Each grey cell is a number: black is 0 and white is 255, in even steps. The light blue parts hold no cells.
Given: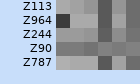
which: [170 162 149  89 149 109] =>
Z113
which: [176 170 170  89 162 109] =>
Z787
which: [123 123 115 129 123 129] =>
Z90

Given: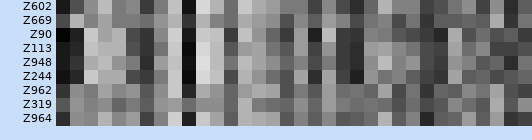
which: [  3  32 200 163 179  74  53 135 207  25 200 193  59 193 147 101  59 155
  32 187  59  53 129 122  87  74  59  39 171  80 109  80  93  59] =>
Z90
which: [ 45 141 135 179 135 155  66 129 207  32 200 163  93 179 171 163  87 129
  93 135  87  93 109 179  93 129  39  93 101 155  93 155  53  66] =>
Z964
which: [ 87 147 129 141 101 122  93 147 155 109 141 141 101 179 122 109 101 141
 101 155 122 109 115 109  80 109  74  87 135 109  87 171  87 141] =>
Z319
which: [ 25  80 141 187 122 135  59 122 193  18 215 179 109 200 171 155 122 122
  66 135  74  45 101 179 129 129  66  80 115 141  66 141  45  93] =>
Z602

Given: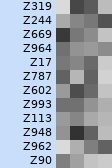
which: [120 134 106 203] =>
Z17
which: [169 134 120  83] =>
Z244
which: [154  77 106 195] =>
Z602

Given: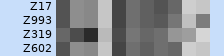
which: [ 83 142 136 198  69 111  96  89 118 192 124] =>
Z993
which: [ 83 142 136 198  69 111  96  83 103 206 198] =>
Z17
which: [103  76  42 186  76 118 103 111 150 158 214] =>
Z319

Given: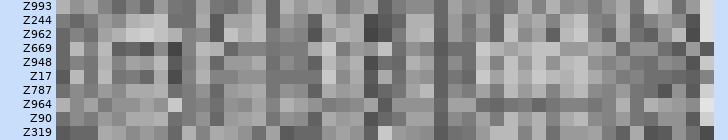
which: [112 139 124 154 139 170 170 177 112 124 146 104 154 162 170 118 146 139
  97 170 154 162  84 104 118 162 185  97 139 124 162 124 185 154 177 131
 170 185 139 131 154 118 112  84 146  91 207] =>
Z787
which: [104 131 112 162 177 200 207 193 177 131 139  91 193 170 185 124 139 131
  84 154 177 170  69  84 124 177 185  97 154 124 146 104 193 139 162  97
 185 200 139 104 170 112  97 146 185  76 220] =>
Z962
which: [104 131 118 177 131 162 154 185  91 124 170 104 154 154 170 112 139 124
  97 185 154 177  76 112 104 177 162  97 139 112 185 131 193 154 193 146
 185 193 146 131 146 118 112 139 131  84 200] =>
Z948
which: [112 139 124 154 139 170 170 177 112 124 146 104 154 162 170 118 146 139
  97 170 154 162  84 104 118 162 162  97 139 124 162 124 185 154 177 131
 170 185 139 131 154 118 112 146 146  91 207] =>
Z90

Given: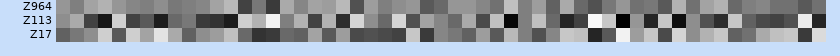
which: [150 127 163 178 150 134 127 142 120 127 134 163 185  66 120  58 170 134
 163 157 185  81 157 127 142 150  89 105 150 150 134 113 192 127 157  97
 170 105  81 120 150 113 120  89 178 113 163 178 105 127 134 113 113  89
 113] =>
Z964
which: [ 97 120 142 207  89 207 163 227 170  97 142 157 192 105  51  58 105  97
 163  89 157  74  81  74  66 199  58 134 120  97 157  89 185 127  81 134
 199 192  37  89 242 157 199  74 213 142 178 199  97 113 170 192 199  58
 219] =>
Z17
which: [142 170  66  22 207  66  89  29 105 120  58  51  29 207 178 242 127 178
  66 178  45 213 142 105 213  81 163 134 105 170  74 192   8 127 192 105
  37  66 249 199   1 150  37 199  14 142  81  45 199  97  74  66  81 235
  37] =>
Z113

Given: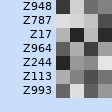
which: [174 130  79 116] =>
Z113
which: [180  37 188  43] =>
Z17
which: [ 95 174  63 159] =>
Z964
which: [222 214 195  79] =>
Z787

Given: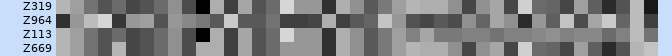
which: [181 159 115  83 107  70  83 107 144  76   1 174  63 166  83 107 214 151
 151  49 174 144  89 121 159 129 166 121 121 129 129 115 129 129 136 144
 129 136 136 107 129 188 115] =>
Z113
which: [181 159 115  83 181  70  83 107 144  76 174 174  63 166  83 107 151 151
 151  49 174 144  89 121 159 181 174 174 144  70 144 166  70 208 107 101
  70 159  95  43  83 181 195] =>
Z669
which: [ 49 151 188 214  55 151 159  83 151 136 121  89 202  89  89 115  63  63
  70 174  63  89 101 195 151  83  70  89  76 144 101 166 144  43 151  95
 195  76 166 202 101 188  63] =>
Z964
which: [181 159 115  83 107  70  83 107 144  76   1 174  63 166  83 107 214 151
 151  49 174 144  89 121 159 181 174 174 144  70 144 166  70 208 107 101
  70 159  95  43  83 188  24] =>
Z319

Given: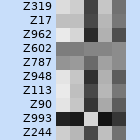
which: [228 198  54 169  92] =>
Z90
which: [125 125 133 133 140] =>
Z602
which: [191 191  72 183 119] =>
Z17
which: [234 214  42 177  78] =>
Z962
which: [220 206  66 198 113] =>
Z319

